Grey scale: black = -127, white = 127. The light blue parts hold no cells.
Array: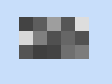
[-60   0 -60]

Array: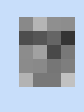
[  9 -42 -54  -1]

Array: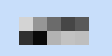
[  84 -118]

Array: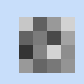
[71 -4 83 20]

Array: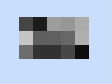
[-58 -32 -77]

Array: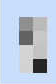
[15 71]
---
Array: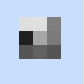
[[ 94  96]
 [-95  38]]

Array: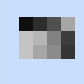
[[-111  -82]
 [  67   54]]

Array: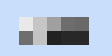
[[105  70]
 [-17  66]]

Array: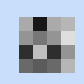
[[  42 -104]
 [  20   -8]]

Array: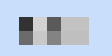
[[-77  82]
 [-20  72]]

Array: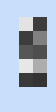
[[ 99 -66]
 [-66   0]]
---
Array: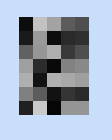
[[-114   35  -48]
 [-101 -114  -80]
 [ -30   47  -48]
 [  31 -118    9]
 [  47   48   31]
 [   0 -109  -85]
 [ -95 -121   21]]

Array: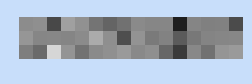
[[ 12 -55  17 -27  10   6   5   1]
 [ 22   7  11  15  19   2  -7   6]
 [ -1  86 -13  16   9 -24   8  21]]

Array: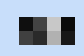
[[-112   72]
 [ -63   49]]

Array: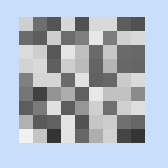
[[ 79 -43 -47  89 -46]
 [-20  78  -1  -2  89]
 [ 91 -39  63  71 -23]
 [ 82 -32  58  53 -26]
 [  0  85  98 -24  90]
 [-10  19 -31  65  11]
 [-34  96  22 -16  94]
 [ 49 -29 -45  76 -25]
 [113 -75 -24  81 -74]]

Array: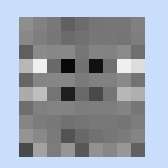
[[ 14  -7 -19  -9   0]
 [  8  -8 -14  -8  -1]
 [-32   7  -9   2 -16]
 [ 55 -21 -13 -15  93]
 [-26   6  -5   1 -12]
 [ 43 -10 -22 -10  47]
 [-17   3  -2  -1  -8]
 [  5  -7 -11  -7  -2]
 [ 20  -5 -23  -9   4]
 [-54  -3 -39   6 -30]]

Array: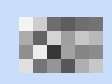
[[116 -18 -17]
 [ 44  84  71]
 [ 15 -72   5]
 [ 96  21  47]]

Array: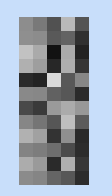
[[  13  -46  -43]
 [  15  -38  -79]
 [  66 -109  -93]
 [  48  -88  -74]
 [ -85   90    7]
 [   9  -30  -84]
 [ -54   26   24]
 [   6  -41  -36]
 [  49  -76  -86]
 [   3  -17  -83]
 [  44  -85  -72]
 [  11  -26  -83]]

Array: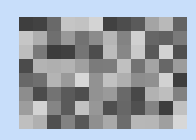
[[-65 -22  66 -62 -37  57]
 [ 70 -16 -13  54  80 -30]
 [ 61 -67 -10  60  73  82]
 [-52  47  32  -3 -12 -24]
 [-23  52  87  65  13  82]
 [ 13 -12 -49  26 -55  62]
 [ 29   5  66 -48 -47 -66]
 [ 63 -48 -40  41  55  31]]

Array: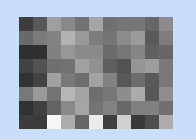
[[-66  31 -13 -15  -9  12]
 [-22   2  25 -10  27  -2]
 [-80   1  10 -20   5 -25]
 [-61 -16  33 -33  22  -6]
 [-77  33 -17   2 -19  -7]
 [ -7 -12  36  -8  43  14]
 [-77 -28  37   2   0 -15]
 [-67 119 -25 -63 -70  44]]
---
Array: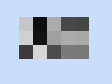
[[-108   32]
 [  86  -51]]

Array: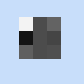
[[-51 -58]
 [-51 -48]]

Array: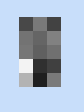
[[-26   1]
 [-31 -15]]

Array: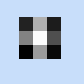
[[ 125  -48]
 [  27 -118]]

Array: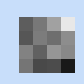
[[ -3 -17]
 [-30  22]]

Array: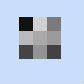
[[ 41  27]
 [ 19 -61]]
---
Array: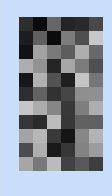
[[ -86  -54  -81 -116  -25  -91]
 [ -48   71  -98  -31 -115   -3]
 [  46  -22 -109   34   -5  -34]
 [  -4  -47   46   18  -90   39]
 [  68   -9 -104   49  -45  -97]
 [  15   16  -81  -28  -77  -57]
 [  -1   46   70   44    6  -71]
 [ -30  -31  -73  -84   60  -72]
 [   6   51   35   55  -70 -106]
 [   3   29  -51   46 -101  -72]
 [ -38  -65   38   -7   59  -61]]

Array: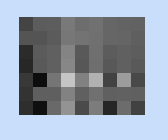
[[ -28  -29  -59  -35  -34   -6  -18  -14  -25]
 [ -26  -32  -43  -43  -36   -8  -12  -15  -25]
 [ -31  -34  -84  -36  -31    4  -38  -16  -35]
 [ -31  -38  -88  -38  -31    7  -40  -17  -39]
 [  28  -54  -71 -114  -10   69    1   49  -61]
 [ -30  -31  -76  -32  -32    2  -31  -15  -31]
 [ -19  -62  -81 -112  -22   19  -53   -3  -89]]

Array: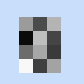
[[ -52   52   27]
 [  62  -58 -116]
 [  39  -69  -19]
 [ -64   35  120]]

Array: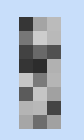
[[ 36  59 -73]
 [ 77  57  -8]
 [-22 -46 -61]
 [-83  49 -74]
 [ -5  53  70]
 [ 69  33 -36]
 [ 56 -59  52]
 [-18  33  38]]

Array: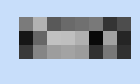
[[ -75  -50   -4   50  -38  -21  -15   -6]
 [  34  -90 -105  -25   65   63   48 -118]
 [  -7  -79  -70    5   29   35   28  -79]]

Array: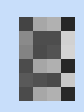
[[ 49 -88 -59  39]
 [-50  81  10 -50]
 [-44  84   3 -52]
 [ 48 -88 -51  38]
 [-53  72 -38 -46]
 [ 49 -87 -52  39]]

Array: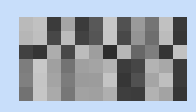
[[ 65 -70  58  65 -68  37 -68 -39  71 -46  26 -11]
 [ 60 -73  54  63 -56  60 -61 -42  70 -55  20 -17]
 [-74  65 -62 -74  45 -55  60  30 -82  55 -24  -1]
 [ 40 -68  -2  72  32 -12  32  36  51 -67 -57  51]
 [ 63 -68   0  69  36  -3  27  28  68 -73 -46  37]
 [ 35 -74 -13  70  42  -8  34  32  47 -65 -67  50]]
